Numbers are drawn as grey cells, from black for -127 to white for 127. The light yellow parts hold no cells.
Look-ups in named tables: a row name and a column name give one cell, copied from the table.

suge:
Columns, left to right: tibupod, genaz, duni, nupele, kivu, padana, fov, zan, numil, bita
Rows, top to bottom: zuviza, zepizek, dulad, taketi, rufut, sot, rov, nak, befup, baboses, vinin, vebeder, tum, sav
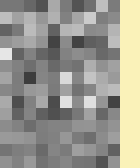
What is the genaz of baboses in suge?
-29
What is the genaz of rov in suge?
-3
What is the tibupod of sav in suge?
17
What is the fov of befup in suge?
12
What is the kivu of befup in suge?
-51
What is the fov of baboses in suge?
-7
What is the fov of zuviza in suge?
-44
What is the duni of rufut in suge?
2
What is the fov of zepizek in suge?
37
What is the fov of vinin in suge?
19
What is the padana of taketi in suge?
11
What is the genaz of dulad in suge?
-6
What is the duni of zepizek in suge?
52
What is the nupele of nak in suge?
29
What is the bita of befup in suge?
-60
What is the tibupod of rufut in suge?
102
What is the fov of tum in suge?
31
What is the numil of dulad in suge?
13
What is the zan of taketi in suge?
-32

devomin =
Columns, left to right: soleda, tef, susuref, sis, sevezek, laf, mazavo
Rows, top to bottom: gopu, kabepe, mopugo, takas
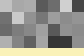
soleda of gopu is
65
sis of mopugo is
32
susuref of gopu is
44
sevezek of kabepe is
29
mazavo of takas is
15
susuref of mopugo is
8
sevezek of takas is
-74
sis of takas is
37
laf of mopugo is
17
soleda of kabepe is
-14
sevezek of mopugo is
-38
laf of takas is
-72

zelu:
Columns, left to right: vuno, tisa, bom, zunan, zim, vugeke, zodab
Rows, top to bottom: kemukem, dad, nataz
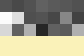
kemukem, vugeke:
-40
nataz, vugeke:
-37
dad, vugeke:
7
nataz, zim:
-30
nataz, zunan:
-89
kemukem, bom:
-45
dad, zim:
-56
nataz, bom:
47
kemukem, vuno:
-44
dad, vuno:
123
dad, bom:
-48
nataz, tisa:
-31
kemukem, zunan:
-30
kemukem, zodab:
-46
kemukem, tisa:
-54
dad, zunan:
-44
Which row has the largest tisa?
dad

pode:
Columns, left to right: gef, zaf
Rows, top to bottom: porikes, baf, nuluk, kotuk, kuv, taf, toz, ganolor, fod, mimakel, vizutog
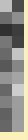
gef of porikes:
63
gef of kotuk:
-8
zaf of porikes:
-52
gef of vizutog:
-25
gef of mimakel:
-30
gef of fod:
0
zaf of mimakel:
28
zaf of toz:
36
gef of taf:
-39
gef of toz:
21
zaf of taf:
6
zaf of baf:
14
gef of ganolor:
-24
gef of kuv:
-22
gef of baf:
-18

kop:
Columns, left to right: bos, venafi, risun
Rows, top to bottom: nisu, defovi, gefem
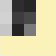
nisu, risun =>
-89
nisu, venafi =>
-81
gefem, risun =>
-5
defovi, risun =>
-55
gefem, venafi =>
-92
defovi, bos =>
82
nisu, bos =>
79
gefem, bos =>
70
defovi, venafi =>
-66

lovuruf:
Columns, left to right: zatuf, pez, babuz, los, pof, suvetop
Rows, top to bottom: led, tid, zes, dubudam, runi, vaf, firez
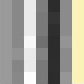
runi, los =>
3
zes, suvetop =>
11
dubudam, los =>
-15
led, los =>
-1
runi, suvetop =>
11
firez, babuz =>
125
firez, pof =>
-83
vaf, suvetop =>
11
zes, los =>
-6
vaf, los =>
-6
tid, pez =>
8
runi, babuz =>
106
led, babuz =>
106
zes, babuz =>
106

